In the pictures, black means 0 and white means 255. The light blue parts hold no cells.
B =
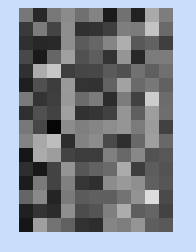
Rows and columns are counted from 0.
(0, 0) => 119
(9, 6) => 74
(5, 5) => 50
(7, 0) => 47
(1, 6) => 63
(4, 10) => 112
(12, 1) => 122
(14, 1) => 52
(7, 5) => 53
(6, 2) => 63
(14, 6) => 127
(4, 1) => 172
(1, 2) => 68
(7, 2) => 66
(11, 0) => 46
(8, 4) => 127
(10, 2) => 157
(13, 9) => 221
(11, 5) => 98
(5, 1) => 80
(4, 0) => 48
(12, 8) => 143
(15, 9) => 94
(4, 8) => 113
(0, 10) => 125
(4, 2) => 199
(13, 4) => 91
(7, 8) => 95
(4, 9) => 95
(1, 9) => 195
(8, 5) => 133
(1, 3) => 142
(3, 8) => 40
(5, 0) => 31
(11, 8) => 61

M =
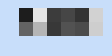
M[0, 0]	29
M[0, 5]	210
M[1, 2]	56

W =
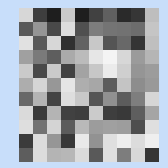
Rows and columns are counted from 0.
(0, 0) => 215
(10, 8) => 216
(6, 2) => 67
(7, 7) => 57
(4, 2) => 202
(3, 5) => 230
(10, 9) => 53
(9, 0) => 59
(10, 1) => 220
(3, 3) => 170
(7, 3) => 65
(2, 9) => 191
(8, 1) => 114
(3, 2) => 94
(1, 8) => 109
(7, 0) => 218
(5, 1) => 213
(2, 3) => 48
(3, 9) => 181
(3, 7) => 215
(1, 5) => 125
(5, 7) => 196
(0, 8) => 54
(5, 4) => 174
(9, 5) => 146
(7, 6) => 62
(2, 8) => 52
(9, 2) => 150
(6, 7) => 92
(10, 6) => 223
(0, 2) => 30

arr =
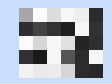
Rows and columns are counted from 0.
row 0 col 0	167
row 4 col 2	236
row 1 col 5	50
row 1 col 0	46
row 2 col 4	36
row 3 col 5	247
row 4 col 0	242
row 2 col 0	251

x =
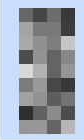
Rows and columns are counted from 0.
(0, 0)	103
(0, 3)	57
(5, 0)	123
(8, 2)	100
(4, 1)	178
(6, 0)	162
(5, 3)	56
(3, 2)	100
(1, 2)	121
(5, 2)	71

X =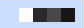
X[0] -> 253
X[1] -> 42
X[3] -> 22

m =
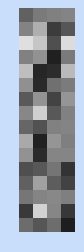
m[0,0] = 97
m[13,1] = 132
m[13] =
[118, 132, 136, 127]
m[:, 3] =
[132, 86, 220, 122, 186, 123, 149, 129, 132, 127, 133, 51, 66, 127, 55, 30]
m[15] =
[108, 86, 109, 30]
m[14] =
[57, 210, 134, 55]
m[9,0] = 169
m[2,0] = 223
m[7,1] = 207
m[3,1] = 146
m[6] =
[89, 147, 67, 149]
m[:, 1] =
[122, 175, 198, 146, 38, 41, 147, 207, 82, 33, 42, 88, 161, 132, 210, 86]
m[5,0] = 144

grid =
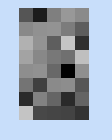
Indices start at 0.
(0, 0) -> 85
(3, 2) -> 120
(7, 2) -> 69
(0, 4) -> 138
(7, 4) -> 51
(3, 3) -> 112
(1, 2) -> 147
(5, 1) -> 64
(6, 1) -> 130
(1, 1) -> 145
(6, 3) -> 42
